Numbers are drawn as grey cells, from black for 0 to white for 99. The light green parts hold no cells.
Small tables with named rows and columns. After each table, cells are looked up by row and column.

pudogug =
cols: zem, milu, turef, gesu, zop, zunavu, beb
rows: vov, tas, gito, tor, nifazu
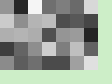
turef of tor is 55
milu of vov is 15
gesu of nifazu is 29
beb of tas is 27
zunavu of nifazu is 62
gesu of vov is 43
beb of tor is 38
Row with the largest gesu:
tor

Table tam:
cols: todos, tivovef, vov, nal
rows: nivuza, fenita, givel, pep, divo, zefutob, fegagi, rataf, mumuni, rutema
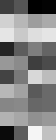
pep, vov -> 49
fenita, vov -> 61
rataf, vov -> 40
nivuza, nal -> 1
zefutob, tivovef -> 47
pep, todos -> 14
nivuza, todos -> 24
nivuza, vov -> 0
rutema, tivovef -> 36
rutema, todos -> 4
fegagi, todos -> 71
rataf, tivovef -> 53
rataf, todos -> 52
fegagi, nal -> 41
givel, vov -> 86
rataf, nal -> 41
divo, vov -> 24
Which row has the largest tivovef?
givel

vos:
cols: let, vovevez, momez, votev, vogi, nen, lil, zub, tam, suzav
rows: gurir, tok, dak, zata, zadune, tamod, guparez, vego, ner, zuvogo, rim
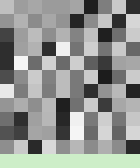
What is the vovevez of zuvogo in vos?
25
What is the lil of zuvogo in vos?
41
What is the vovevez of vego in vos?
67
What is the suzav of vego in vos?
70
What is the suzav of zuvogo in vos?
83
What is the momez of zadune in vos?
42
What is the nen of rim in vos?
71
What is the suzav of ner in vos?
77
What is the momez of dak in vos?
73
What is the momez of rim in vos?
16
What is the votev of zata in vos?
18
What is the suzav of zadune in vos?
65
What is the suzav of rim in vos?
16
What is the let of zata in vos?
18

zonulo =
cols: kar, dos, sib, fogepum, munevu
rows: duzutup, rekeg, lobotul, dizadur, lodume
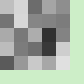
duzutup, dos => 83
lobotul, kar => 66
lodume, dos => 59
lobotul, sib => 67
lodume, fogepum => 65
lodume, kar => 35
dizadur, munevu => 80
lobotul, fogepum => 19
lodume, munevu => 87
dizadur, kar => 73
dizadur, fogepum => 22
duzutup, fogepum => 64
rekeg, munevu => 48
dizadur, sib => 43
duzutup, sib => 42
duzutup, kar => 74
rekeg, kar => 45
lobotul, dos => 47
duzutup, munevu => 55

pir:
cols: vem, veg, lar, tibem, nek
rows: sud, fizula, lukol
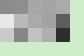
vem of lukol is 79
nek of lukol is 18
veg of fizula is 72
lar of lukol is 75
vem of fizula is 90
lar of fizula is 66
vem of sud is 54
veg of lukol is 52
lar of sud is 65
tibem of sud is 64
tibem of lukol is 68
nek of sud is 66
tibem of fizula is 63
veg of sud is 55
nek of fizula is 36

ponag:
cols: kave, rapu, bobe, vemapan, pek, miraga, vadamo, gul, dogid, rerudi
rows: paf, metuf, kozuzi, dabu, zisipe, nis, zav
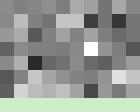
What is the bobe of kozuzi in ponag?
34
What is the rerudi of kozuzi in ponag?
46
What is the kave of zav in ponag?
37
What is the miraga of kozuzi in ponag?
51
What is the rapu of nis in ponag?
51
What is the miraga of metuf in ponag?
76
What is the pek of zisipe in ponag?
44
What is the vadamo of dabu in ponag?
99
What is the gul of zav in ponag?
59
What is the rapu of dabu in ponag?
54
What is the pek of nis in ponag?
56
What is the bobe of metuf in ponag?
50
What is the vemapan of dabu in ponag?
50
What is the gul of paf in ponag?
45
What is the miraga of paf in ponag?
66
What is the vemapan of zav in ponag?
69
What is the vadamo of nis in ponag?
49

